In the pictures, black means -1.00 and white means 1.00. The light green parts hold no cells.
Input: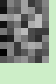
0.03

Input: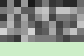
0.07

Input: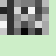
-0.60

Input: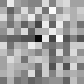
0.84

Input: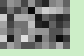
0.16

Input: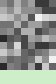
-0.10

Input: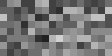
0.08

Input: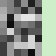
0.00

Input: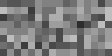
-0.33
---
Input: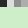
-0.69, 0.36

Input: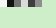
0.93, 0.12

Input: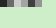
-0.70, 0.17

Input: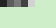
-0.72, 0.65

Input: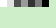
1.00, -0.99

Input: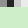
0.14, 0.84

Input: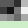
-0.30, 0.32

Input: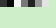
-0.60, 0.78
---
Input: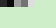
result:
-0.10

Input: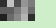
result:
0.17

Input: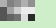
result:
0.37

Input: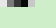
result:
-0.94

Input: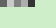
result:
0.36

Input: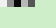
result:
0.44

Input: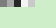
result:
0.91
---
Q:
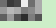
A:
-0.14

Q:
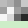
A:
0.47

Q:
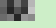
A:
-0.16

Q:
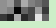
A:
0.13

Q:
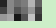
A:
-0.72

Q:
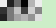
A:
0.86

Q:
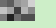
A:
-0.14
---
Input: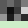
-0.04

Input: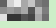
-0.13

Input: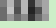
0.30

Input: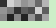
0.42

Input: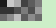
-0.03

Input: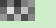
0.17

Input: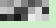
0.36
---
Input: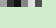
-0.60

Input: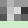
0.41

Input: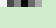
-0.42

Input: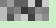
0.22

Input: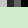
-0.67

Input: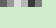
0.21

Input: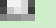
0.90
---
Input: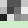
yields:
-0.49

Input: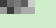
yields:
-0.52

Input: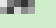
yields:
-0.48

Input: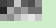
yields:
0.34

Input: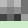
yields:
0.01

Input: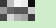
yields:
-0.20
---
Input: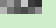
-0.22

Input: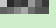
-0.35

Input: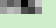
-0.51

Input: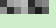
-0.77

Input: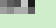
0.35

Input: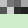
-0.65

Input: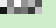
-0.57

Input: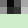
-0.58

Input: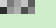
-0.39
